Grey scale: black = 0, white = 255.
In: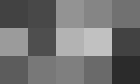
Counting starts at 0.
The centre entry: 179
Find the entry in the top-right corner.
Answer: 113
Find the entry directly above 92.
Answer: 155
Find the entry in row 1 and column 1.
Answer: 78

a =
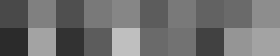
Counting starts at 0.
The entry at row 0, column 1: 128
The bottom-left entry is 43
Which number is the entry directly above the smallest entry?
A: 73
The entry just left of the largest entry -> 92
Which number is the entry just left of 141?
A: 106
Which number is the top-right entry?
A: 141

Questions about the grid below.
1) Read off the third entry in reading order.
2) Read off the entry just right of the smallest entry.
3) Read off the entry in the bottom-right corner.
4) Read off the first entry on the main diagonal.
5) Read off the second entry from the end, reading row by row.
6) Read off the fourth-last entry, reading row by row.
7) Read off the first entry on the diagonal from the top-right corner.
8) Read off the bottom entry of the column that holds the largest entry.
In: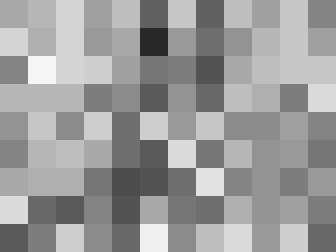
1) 212
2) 153
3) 104
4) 168
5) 206
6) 218
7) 132
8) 125

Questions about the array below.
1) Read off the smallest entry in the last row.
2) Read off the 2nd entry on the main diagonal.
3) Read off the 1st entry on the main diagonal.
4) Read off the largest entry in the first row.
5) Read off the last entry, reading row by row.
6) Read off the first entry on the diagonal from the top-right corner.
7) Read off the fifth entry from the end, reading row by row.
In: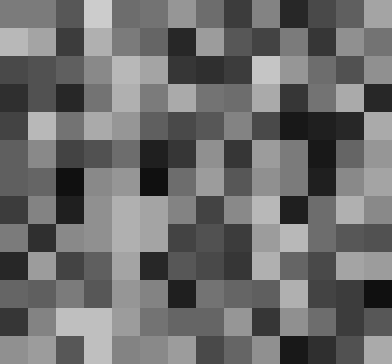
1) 24
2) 164
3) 123
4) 204
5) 170
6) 164
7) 144

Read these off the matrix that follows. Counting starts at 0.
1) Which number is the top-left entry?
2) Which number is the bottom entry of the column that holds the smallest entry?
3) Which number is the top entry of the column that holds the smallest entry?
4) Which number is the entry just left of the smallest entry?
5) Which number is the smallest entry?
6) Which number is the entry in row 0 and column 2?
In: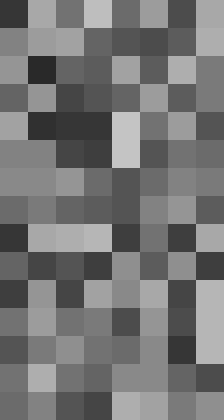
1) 54
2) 130
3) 168
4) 149
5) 41
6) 114
